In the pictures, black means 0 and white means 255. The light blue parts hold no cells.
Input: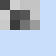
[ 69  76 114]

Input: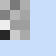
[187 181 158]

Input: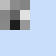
[188  98 151]

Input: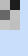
[186 193]

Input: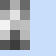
[ 99 225 190]

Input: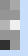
[142 151]

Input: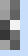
[164  98]

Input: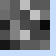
[114  91  73  64 109]
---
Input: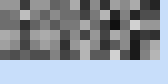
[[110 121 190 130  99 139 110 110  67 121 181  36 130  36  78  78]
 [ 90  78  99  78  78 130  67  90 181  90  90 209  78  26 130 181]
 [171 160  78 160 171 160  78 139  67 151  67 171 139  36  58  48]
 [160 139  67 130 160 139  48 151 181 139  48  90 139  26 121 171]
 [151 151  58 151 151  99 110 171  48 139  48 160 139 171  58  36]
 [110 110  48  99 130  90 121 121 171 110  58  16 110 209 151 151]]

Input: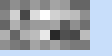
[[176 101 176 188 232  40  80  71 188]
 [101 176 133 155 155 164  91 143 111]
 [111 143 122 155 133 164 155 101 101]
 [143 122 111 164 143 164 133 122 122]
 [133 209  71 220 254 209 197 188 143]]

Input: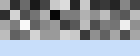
[[166 125 249  97 135 154  57  88 189  77 125 116 238 144]
 [189  97 116 211 154 154 211 201  57 144  97 166  77 166]
 [177  45 107  25  68 201 220  36 201  45  57  36 135  68]
 [ 45 211  77 116 177   6 125 125 177 144 189 107  88 189]]

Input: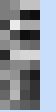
[[ 38 205 214 214]
 [125 146 194 194]
 [ 61 234 170 170]
 [114 137 137 103]
 [137 158 114 103]
 [146 114  94  83]
 [ 83 170  83  49]
 [103 182  72  49]
 [158 146  61  26]
 [125 125  26  14]
 [158  72  14  26]]

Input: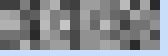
[[ 85  95 177  95 135 157 157  73 145 145 166 157 104  42 135 135]
 [ 63  63 126  53 145 177  73  63 157 157 135 115 186  63 166  42]
 [177 177 115  53 186 126 197  85 157 104 186 135  63 115 115 145]
 [115 115 104  42 166 145 104  73 145 145 126  95 126 115 145  73]
 [166 157  85  95 177 126 135  85 166 115 135 104  95 166 135 126]]

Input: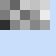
[[144 101 203 194 212]
 [ 46 134 173 134 163]
 [122 185 111 153 235]]

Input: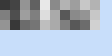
[[127  78 158 127 221 170  88 138 148 199]
 [ 56  68 148  97 232 138 179 158 199 179]
 [148  56 108 117 190 170 127  88 108 209]]
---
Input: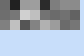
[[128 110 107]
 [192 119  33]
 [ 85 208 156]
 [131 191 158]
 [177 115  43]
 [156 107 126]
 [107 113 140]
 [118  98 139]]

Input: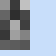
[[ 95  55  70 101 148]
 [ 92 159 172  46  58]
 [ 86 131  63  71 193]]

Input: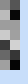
[[160 104  58 203 157 187 140]
 [  5  54 210 160 157   7  85]]

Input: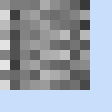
[[215 119 228 128 227 154 187 217 150]
 [ 92 106  60  82  81  72 116  61 123]
 [138 123 149 127 142 131 129 147 124]
 [150  95 162  99 157 117 139 159 119]
 [155 184 124 171 149 152 162 119 171]
 [117 171 105 176 111 160 124 109 141]
 [104 157  99 191 100 187 114 118 125]
 [112  85 132  84 116  96 105 131  97]
 [ 72  92 138 159  85 184  56 164  56]]

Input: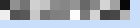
[[238  39]
 [ 83 145]
 [ 88 116]
 [200 208]
 [116 196]
 [127 140]
 [129 134]
 [252 148]
 [121 104]
 [211 135]
 [ 66 212]
 [ 71 162]
 [180   7]]

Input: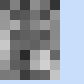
[[121 150 178 200 184 152 150  74]
 [123  94 100 108  87 170  82 129]
 [ 60  86  42 103  95 103  88  58]
 [ 94 176 160  97 101 135 114 142]
 [101 208 200 117  82 155  75 113]
 [196 175 103 141 137 136 148  51]]

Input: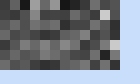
[[108  81  58 104  84  64  60]
 [ 80 103  86  73 105  57  97]
 [ 89  84 124  82  79  80  24]
 [ 62  92 104  68 113 134 158]
 [ 49 121 129  53 100  65 104]
 [ 55 108 102  60 110  67 149]
 [ 92  92 135  95  48  64  22]
 [101  72 114 103  69 106  36]
 [118  68  58 128  69  80  57]
 [ 65 111  76  63 113  60 111]
 [113  36 122  82  87 203  72]
 [ 51 120 202  52  48  80  83]]
